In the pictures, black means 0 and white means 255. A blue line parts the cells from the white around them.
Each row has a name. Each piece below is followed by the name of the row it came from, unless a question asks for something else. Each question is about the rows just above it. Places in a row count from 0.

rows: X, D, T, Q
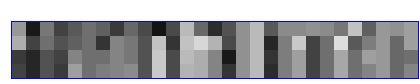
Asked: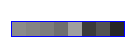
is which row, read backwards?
Q
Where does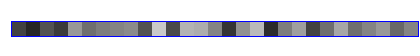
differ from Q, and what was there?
4, [159]
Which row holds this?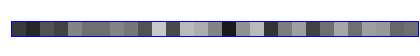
T
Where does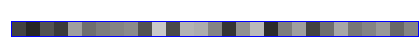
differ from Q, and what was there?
24, [111]
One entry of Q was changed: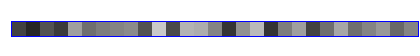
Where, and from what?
18, [44]

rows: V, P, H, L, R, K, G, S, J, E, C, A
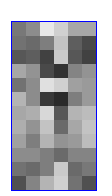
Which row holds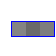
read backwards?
E
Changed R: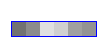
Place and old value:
5, [154]

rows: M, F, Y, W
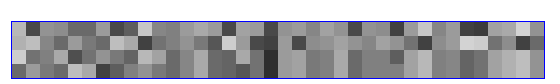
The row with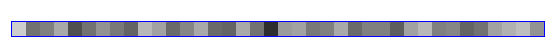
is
Y
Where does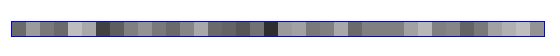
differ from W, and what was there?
33, [114]
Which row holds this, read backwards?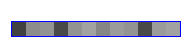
M
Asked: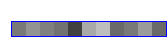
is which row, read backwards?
F

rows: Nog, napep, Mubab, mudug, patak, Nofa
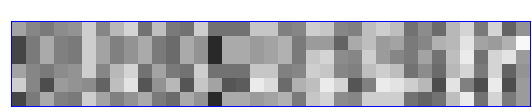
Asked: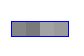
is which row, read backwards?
napep
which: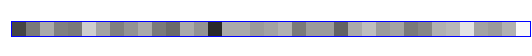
napep
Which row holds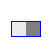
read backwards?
patak
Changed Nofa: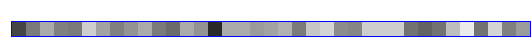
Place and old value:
35, [122]
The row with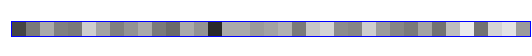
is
Mubab

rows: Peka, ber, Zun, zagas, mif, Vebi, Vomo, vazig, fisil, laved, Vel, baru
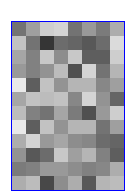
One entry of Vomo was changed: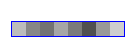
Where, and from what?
1, [129]
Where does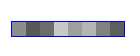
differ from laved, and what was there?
0, [147]
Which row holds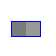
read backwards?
Peka
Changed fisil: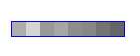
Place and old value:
6, [108]
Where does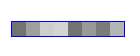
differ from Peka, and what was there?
7, [173]

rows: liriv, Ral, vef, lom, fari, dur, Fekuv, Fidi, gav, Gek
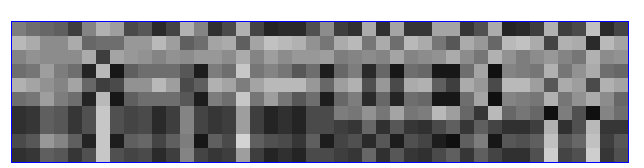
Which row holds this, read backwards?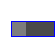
Fekuv
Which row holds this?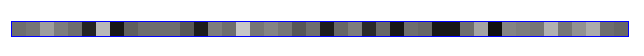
lom
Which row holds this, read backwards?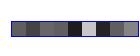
gav

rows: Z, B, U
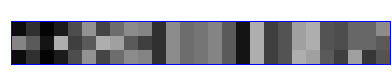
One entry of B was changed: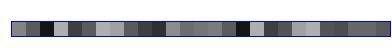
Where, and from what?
14, [132]
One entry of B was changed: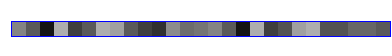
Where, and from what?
23, [77]
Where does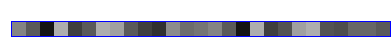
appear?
B
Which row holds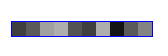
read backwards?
U
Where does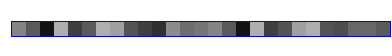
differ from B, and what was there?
8, [90]
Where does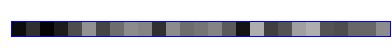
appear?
Z

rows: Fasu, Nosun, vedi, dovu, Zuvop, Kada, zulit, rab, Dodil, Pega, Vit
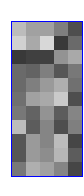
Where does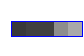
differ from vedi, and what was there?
3, [147]
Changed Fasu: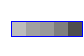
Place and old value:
2, [161]
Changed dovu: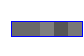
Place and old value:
1, [99]
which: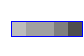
Fasu

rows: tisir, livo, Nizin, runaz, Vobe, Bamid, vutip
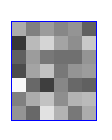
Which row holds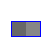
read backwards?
Vobe
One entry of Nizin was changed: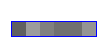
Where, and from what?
2, [120]

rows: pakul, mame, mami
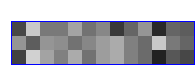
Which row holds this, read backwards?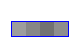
mame
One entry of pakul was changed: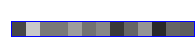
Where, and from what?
4, [163]
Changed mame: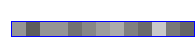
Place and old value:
3, [142]
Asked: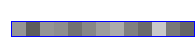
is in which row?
mame

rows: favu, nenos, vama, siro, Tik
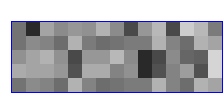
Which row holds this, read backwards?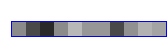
vama
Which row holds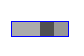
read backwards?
siro

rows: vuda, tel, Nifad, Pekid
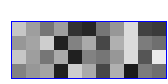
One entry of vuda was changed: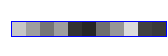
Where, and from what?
6, [118]
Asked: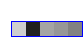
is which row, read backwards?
Pekid
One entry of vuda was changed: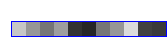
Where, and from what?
1, [158]
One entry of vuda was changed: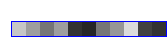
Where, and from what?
10, [58]
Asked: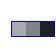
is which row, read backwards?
tel

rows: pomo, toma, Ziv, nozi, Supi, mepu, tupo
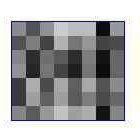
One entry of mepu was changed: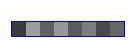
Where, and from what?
3, [159]
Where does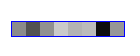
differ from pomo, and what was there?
4, [187]

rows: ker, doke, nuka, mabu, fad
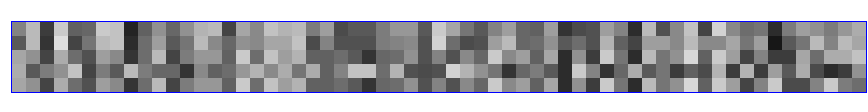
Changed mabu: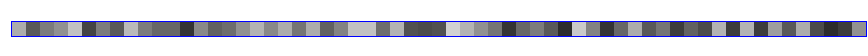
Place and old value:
16, [151]
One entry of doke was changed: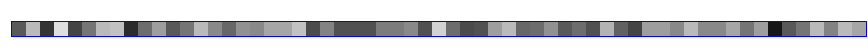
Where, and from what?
27, [131]
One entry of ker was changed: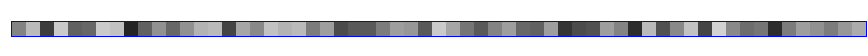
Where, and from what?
27, [151]
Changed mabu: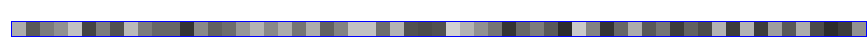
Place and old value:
7, [89]

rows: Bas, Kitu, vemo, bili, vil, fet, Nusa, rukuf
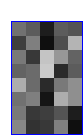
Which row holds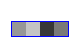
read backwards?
vemo
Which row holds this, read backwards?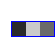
bili
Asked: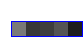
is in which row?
Nusa
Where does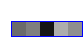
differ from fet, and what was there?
0, [113]
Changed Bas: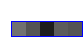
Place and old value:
1, [92]
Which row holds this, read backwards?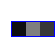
rukuf

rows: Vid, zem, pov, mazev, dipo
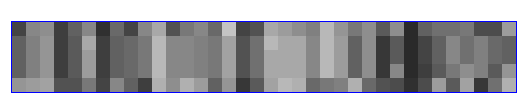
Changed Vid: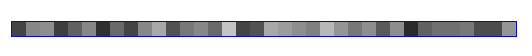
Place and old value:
35, [156]
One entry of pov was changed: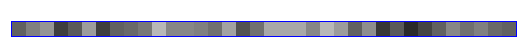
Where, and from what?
14, [120]

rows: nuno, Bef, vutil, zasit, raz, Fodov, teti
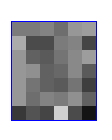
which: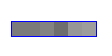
nuno
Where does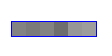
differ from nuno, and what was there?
0, [123]
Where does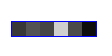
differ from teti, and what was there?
5, [20]
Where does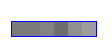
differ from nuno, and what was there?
4, [151]
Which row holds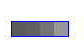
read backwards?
raz
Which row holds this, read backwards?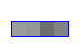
nuno

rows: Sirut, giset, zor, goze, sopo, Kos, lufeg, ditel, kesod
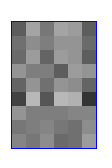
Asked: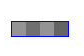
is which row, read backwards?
sopo
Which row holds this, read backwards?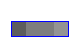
goze
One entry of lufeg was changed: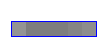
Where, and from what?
5, [133]
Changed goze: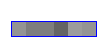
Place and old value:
3, [93]
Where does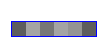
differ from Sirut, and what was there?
4, [156]
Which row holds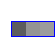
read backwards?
zor
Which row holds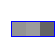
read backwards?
zor

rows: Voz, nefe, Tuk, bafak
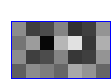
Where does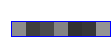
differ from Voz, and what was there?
5, [63]
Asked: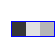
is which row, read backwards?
nefe

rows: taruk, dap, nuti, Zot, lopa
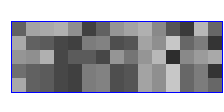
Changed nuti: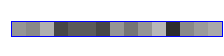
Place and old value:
1, [143]
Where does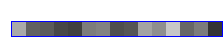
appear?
dap
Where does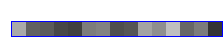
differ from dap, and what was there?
11, [199]
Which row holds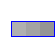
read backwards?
taruk

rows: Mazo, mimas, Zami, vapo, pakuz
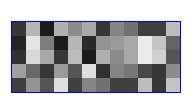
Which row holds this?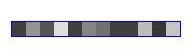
pakuz
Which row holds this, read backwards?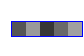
vapo
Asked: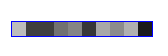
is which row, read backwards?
Mazo
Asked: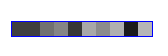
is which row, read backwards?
Mazo
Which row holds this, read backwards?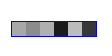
Zami

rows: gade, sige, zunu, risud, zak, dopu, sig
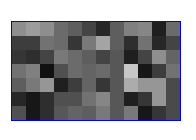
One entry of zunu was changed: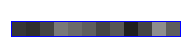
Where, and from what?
11, [100]
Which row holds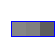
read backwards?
gade
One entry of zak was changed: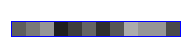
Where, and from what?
6, [54]
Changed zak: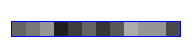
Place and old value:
0, [94]
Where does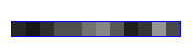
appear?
dopu
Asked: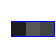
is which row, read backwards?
zunu

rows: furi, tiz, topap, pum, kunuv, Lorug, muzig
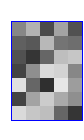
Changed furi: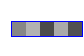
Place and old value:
3, [163]
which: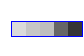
muzig
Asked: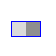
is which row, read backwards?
pum

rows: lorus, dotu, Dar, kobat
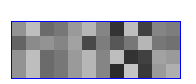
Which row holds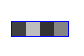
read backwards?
lorus
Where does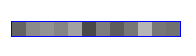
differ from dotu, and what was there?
7, [87]
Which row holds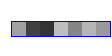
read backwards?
Dar
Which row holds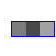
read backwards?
dotu

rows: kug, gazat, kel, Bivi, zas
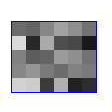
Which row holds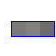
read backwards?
Bivi
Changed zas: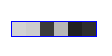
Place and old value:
3, [176]
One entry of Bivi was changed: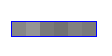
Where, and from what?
3, [108]
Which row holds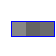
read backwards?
kug

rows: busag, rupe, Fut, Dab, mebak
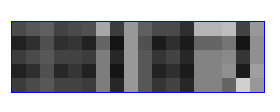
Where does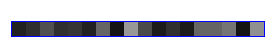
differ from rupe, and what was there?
9, [80]
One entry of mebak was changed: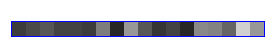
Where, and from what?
13, [131]

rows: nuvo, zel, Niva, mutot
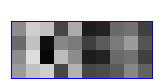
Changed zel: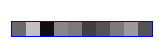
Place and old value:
6, [91]
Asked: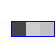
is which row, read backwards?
mutot
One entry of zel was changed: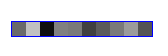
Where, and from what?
3, [135]
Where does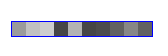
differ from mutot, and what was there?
7, [91]

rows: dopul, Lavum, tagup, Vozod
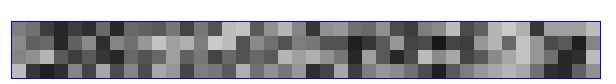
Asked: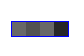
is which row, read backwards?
tagup
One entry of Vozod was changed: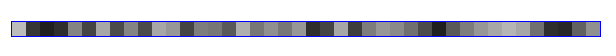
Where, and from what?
17, [112]
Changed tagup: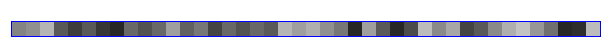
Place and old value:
35, [167]
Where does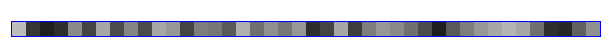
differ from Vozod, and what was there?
4, [132]

